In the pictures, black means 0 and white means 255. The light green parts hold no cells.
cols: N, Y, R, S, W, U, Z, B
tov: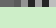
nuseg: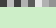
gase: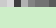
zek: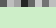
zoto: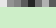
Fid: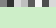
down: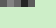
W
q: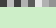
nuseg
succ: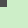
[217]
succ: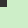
[217]
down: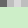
Y
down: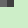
N

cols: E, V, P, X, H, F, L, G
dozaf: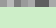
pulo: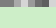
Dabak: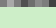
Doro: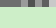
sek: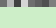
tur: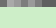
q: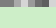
pulo
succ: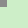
[125]
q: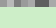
dozaf

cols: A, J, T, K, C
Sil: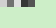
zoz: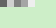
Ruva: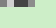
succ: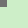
[223]
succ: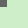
[208]
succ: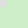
[54]
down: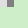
T

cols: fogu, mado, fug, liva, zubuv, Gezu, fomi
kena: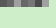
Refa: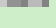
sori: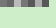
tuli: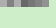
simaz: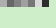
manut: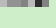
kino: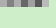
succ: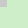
[146]
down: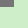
zubuv
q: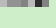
manut
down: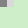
Gezu
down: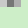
fogu
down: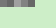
liva

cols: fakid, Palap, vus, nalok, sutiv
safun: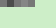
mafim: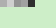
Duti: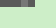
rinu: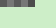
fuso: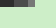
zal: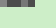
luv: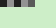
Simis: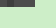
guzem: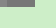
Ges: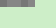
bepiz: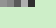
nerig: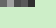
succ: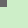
[161]
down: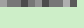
nalok
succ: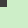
[76]

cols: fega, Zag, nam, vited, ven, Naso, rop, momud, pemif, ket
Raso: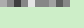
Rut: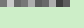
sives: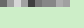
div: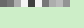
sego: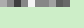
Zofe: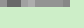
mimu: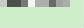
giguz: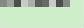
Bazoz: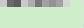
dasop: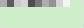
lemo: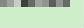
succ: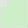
[135]
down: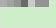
momud
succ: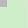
[147]
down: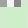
vited

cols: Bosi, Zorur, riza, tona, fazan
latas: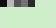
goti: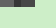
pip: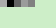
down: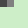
fazan
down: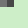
tona
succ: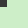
[71]
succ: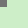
[42]
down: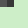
riza
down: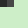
fazan

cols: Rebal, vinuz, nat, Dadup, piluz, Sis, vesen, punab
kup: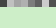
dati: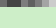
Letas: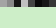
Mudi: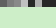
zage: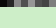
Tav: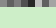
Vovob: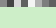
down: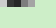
punab
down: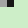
vesen
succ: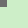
[68]
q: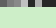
Mudi

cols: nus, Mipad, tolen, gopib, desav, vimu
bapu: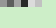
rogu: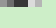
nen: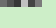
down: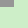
nus
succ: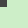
[123]
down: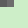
Mipad
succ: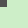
[55]
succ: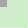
[40]
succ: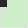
[219]

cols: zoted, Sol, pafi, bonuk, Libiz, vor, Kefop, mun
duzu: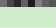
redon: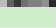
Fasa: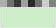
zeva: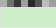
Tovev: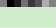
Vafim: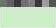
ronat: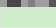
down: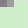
mun
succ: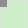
[41]

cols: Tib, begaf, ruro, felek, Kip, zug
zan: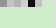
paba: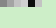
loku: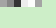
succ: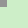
[195]
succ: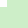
[164]
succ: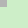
[208]
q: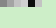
paba

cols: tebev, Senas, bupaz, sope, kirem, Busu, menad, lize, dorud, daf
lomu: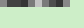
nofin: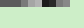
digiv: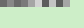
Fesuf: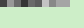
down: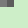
dorud
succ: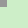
[106]
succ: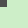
[53]
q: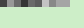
Fesuf
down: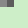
tebev

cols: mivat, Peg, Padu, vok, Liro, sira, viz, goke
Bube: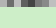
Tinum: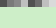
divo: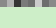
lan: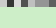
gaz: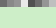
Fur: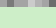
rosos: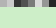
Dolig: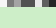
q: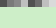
Tinum
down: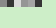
Padu
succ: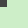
[122]
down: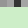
Padu
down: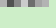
mivat

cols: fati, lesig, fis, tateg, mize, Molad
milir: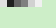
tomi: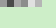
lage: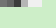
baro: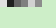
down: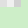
mize
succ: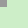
[74]

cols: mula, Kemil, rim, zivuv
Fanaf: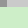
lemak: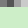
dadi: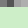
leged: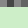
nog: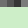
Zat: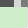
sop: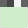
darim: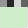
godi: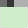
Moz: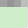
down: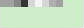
rim
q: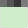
nog

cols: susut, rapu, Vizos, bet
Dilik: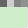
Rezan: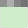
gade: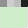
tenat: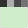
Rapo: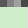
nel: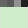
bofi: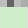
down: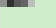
susut
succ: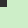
[173]
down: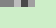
Vizos
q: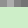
Rezan
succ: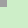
[73]

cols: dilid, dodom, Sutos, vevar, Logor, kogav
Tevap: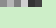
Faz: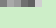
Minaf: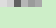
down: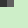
Logor
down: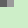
Logor
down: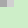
dodom
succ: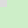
[208]
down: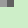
Sutos
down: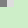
dilid

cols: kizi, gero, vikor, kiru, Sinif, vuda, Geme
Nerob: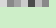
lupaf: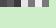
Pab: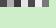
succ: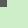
[59]
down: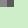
gero
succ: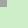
[203]
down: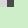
kizi
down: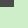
kizi

